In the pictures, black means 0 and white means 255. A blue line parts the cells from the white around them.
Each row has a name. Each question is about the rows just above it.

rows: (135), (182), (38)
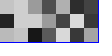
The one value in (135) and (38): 196
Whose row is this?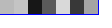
(38)
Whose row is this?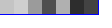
(135)

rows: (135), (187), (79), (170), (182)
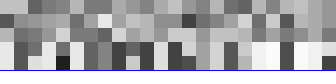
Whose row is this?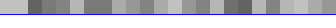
(135)
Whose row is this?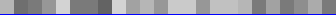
(79)
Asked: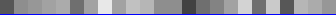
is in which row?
(187)

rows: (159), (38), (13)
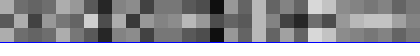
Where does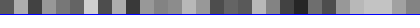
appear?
(38)
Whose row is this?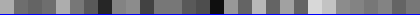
(13)
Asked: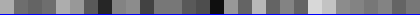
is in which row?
(159)

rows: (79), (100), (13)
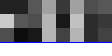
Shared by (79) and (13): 78
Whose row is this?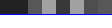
(79)
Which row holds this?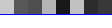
(100)

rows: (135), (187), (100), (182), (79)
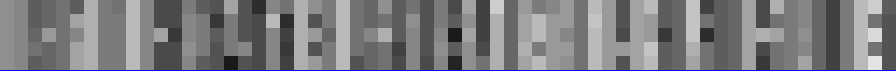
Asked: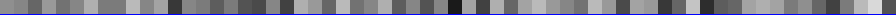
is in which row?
(100)
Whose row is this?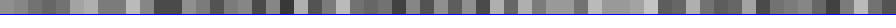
(182)

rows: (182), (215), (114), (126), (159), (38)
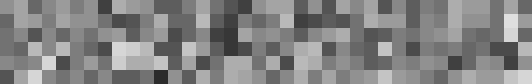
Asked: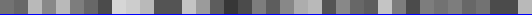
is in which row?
(126)
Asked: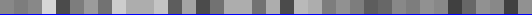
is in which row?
(159)
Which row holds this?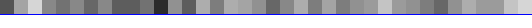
(38)
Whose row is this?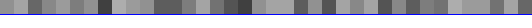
(182)

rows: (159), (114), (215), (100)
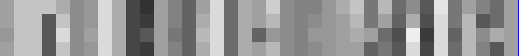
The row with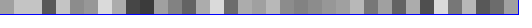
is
(114)
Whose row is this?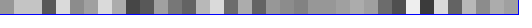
(215)

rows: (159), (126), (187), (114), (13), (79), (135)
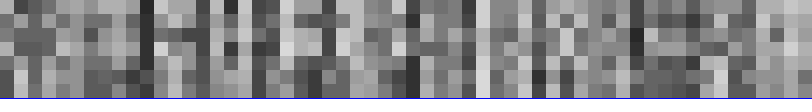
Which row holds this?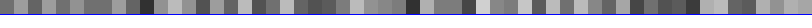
(13)
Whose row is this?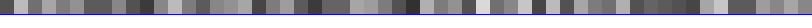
(135)
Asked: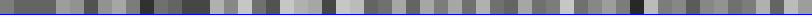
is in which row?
(187)
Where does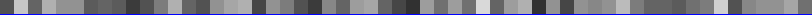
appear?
(79)

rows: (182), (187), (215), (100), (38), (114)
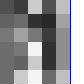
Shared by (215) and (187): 161
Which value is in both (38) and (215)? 142
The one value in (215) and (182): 60
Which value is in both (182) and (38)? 203
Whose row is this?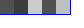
(182)
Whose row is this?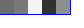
(100)

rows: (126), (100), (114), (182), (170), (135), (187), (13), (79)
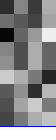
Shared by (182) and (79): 173
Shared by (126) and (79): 173

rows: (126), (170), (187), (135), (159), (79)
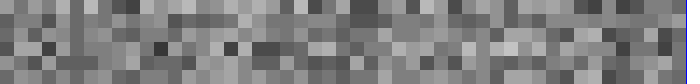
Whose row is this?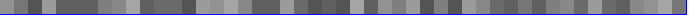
(159)
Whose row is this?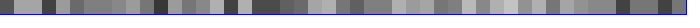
(135)
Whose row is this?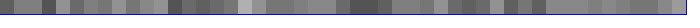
(170)
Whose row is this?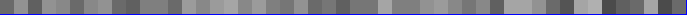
(187)
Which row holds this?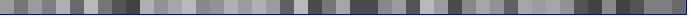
(126)

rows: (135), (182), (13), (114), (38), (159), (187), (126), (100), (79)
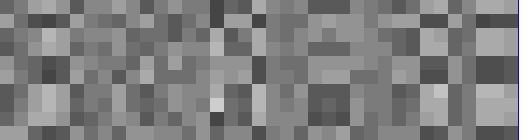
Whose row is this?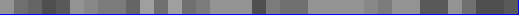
(38)
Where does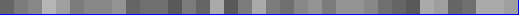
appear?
(13)
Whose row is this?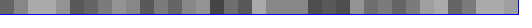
(100)

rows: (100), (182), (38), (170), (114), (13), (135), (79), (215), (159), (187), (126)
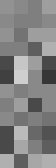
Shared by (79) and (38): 158
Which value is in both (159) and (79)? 73
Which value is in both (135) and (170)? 127
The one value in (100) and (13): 137
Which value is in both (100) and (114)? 158
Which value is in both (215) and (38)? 115

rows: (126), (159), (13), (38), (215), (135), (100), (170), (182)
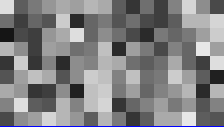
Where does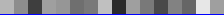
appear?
(38)
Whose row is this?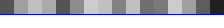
(135)
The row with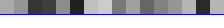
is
(100)
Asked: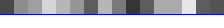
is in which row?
(182)

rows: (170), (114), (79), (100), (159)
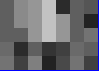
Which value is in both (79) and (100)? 95
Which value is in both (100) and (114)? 95
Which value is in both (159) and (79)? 115

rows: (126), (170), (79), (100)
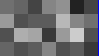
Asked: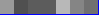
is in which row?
(170)
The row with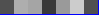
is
(79)

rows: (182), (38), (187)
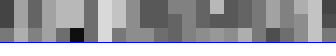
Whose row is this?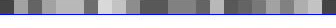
(182)
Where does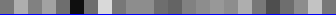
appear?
(187)

